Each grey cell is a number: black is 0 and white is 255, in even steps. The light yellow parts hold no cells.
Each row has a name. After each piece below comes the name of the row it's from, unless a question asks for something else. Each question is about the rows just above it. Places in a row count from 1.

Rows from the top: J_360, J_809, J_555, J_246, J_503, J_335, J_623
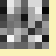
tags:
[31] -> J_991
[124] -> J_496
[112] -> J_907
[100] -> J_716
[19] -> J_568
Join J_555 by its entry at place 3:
J_907
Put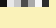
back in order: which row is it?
J_335

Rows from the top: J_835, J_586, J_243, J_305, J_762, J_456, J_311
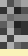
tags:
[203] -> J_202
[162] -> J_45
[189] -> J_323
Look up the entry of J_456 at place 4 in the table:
J_323
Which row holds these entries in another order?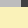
J_456
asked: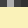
J_762

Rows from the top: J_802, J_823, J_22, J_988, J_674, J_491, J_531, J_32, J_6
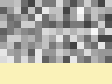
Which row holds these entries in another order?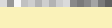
J_674
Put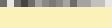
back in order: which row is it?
J_531
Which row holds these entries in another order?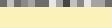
J_22
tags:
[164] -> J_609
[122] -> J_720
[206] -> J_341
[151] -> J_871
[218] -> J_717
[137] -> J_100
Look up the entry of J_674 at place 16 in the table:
J_717

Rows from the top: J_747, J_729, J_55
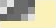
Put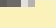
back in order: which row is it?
J_747
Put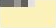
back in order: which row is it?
J_729
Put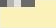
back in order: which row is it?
J_747
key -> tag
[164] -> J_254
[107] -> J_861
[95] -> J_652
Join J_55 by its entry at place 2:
J_861
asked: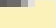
J_55

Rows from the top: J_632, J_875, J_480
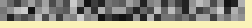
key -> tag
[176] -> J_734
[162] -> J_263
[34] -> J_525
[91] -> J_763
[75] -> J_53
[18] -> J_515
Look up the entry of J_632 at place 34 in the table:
J_525
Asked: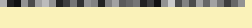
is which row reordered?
J_632
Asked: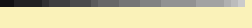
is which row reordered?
J_632
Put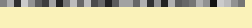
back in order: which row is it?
J_875
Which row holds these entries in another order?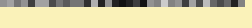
J_480
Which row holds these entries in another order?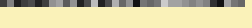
J_632

